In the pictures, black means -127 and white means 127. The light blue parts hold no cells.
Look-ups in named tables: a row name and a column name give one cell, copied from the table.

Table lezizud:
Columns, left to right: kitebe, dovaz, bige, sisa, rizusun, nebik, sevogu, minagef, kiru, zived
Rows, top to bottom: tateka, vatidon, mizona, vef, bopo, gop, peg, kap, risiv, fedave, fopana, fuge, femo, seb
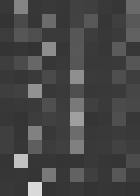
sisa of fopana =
-67
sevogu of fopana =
-70
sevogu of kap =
-63
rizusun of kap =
-67
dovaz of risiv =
-75
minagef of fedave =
-70
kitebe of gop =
-71
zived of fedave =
-70
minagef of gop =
-69
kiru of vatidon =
-64
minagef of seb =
-73

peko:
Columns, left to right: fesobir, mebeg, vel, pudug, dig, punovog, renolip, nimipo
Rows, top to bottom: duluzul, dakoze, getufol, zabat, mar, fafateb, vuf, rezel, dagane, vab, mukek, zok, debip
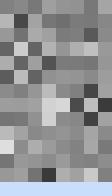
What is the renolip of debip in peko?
73
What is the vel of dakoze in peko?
35
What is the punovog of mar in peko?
-5
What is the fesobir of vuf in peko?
11
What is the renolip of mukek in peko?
39
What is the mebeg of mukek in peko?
12
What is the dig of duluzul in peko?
20
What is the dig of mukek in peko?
11
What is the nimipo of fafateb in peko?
29
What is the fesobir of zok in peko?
-10
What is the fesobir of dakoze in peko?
54
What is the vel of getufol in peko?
42
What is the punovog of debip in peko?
33
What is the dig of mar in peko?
-4
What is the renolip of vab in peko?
37
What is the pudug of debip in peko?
-69

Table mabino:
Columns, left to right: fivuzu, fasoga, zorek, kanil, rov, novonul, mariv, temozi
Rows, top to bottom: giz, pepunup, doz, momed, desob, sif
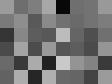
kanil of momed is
25
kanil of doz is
-39
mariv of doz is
-48
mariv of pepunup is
-12
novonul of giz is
-16
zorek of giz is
-1
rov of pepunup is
-14
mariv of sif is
-59
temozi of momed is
21
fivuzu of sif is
-29
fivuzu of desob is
-21
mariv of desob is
3
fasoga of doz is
7
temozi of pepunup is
-2
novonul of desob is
20
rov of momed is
-42
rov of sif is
-23
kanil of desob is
-94
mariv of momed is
-52
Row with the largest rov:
desob

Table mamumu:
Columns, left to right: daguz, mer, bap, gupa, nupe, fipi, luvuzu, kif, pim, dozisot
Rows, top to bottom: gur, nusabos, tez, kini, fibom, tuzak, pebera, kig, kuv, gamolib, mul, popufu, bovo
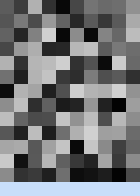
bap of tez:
1
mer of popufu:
-110
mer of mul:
42
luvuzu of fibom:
-45
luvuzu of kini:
63
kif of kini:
-35
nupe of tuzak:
-70
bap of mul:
-39
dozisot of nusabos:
42
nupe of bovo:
-16
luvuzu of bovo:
-109

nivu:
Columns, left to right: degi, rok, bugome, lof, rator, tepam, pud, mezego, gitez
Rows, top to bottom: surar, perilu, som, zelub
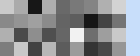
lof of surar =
46
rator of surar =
-22
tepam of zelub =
27
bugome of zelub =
-61
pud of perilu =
-105
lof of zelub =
55
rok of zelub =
72
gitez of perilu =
-11
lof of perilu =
11
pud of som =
-17
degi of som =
48
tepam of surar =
-6
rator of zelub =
-35
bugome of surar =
-104
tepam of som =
114
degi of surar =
74
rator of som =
-25
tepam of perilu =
-33
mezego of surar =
48
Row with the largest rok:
zelub

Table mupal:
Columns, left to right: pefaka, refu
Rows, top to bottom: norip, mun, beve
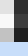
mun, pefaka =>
120
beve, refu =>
-96
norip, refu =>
-80
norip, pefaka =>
98
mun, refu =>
-66
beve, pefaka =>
66
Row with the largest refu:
mun

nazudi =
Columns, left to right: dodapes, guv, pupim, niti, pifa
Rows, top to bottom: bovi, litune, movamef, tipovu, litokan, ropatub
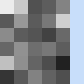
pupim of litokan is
-27
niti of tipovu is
-7
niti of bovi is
-34
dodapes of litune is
-38
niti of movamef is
-61
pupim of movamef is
-43
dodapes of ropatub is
-74
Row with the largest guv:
bovi

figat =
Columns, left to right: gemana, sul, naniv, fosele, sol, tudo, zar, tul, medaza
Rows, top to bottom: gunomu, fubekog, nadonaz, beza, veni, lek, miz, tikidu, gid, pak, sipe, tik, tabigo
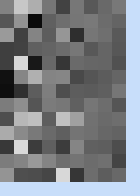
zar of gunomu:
-39
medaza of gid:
-17
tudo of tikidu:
-31
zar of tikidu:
-9
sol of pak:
-32
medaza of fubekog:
-27
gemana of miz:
-113
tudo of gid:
32
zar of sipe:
-31
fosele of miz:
-1
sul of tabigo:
-48
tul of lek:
-35
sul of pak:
10
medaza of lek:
-26
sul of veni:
87
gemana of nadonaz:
26
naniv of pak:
-6
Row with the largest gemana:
pak

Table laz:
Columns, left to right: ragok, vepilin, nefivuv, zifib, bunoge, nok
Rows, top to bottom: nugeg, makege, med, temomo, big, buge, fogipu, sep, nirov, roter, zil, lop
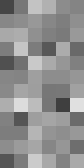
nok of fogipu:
33
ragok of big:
-47
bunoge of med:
-5
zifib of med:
0
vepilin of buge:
4
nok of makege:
15
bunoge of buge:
13
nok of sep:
96
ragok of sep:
46
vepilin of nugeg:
-8
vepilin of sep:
92
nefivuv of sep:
60
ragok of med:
41
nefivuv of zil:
38
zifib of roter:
20
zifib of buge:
13
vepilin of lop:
-4
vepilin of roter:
-2
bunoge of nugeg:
12
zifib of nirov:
37
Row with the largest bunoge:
temomo

